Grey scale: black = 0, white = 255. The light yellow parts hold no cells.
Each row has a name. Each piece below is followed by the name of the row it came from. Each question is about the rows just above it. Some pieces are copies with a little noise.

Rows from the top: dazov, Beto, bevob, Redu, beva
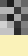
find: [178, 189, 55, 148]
Beto
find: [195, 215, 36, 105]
beva
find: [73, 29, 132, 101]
dazov
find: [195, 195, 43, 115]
beva

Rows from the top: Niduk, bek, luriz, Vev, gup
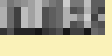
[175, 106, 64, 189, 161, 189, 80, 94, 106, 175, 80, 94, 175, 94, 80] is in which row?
Vev
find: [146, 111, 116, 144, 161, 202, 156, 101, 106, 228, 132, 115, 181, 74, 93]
Niduk
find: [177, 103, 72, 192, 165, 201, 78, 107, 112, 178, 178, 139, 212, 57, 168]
luriz

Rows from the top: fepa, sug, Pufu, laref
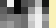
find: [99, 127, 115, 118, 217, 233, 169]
Pufu
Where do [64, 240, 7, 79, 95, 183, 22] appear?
fepa
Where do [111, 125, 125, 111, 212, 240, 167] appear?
Pufu
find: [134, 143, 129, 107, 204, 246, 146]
laref

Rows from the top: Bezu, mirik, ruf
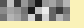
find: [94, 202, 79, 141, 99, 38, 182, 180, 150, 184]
Bezu
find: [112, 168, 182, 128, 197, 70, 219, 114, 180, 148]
ruf
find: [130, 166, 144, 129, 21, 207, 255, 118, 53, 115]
mirik

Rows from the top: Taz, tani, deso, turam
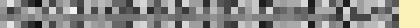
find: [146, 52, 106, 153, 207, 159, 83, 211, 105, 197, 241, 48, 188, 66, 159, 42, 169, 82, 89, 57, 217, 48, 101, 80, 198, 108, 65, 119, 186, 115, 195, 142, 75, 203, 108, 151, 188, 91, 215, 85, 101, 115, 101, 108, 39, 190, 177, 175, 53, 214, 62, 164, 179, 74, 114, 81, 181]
tani
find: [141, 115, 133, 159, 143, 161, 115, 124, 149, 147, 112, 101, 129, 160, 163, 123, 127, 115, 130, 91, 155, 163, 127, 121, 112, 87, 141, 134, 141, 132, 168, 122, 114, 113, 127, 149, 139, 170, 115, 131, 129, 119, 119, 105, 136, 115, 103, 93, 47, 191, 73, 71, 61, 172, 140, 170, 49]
deso
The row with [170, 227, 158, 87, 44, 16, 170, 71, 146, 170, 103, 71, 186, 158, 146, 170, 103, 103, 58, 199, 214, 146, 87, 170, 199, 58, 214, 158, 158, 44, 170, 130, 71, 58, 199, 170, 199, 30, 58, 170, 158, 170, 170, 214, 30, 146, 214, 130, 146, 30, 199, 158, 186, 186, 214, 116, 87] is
turam

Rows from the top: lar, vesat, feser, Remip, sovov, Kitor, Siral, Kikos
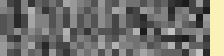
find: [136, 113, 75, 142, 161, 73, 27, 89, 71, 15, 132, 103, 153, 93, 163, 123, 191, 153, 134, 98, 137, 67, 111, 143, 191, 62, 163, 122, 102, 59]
Siral
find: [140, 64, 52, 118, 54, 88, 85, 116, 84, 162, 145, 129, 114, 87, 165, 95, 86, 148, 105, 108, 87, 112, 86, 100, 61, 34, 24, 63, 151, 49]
lar

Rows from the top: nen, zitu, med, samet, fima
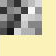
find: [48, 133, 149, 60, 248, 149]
zitu
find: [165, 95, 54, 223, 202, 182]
med
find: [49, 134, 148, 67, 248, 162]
zitu
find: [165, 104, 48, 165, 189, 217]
nen
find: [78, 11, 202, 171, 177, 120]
fima
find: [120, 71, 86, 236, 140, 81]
samet

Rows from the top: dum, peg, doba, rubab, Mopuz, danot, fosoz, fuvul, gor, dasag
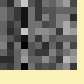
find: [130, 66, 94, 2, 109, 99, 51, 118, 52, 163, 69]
fosoz
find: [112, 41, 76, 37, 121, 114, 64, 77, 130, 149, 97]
rubab
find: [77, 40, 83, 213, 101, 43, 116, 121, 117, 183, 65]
dum
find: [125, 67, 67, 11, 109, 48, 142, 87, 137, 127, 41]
doba
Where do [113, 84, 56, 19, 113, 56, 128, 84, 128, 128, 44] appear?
doba

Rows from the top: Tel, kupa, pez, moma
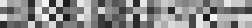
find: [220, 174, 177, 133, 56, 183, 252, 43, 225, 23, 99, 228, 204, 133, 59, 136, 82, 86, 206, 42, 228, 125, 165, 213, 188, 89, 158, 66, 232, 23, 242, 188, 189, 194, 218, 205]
pez
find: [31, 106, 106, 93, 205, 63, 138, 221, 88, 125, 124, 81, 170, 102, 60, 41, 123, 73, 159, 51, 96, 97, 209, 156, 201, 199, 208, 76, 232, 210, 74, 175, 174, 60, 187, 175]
moma
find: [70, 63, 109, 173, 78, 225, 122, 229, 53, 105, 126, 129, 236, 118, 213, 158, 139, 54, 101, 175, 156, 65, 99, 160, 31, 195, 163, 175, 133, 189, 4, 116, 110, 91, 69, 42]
kupa

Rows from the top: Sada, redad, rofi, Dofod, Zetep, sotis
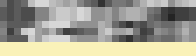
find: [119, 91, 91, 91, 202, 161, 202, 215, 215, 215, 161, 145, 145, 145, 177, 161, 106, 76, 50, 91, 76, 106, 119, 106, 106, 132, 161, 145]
sotis
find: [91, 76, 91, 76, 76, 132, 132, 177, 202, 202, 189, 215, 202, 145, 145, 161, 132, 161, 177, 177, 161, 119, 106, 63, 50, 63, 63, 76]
redad
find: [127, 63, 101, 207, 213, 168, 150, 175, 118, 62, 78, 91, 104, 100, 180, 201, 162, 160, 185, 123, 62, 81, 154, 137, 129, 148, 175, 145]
Zetep

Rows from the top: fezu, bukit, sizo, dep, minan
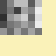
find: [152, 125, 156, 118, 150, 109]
minan
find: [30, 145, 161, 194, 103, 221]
sizo
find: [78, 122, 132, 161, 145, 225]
dep
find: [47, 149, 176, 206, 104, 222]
sizo
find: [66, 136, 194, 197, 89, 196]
fezu

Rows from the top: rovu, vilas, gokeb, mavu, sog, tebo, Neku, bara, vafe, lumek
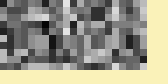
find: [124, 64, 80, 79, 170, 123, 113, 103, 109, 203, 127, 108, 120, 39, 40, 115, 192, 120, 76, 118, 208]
vilas
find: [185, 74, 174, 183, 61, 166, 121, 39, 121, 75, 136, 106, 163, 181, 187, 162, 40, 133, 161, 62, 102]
bara

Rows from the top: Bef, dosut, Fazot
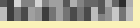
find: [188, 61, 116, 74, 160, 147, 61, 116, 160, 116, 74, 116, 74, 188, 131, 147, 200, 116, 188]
Fazot
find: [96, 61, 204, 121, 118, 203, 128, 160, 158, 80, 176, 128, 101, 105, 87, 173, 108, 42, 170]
Bef
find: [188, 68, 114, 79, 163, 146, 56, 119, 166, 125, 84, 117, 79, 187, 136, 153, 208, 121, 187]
Fazot
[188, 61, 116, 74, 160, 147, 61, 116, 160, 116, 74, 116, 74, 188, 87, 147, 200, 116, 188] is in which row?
dosut

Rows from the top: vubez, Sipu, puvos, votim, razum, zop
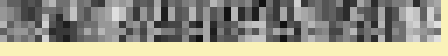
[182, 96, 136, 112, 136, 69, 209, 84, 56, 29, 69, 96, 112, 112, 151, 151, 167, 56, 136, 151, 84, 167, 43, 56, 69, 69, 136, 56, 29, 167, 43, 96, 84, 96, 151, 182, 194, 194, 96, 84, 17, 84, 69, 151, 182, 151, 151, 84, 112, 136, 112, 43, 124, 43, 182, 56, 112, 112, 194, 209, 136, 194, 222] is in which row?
votim
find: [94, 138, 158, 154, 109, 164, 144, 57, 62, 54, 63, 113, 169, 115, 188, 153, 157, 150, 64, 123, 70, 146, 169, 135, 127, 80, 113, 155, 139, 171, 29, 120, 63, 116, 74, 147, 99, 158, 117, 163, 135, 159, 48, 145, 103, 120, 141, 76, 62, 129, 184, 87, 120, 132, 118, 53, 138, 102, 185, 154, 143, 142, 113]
razum
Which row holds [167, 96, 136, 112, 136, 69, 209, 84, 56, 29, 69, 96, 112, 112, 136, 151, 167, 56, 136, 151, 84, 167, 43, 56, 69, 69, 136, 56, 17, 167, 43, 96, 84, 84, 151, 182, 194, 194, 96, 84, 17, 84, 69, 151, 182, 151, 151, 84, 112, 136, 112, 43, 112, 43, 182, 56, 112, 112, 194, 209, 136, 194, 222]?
zop
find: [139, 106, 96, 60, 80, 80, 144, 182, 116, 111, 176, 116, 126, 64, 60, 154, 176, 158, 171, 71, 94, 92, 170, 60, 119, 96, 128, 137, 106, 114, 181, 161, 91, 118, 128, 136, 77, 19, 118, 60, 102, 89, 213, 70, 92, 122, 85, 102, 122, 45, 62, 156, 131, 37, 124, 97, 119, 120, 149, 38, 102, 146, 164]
vubez

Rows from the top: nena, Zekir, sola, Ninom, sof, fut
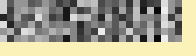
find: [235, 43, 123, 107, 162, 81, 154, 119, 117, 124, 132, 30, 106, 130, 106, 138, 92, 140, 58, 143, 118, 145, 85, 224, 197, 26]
Ninom
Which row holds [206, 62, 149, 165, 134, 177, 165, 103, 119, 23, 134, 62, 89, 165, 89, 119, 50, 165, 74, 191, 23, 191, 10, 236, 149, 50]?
Zekir
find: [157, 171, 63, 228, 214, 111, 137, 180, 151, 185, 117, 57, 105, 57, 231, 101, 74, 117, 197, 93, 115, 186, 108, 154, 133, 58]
sof
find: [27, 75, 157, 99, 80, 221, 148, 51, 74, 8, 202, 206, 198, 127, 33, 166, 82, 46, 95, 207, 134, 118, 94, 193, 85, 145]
sola
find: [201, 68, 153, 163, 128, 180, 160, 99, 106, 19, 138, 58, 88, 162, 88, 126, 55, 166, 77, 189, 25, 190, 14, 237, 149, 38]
Zekir

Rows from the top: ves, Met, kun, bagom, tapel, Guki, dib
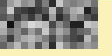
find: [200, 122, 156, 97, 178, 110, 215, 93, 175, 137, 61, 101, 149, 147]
tapel
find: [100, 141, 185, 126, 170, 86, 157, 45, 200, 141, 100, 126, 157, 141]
dib
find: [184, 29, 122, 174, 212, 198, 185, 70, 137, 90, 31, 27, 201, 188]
bagom
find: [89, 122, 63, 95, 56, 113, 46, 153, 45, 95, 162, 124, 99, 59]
kun

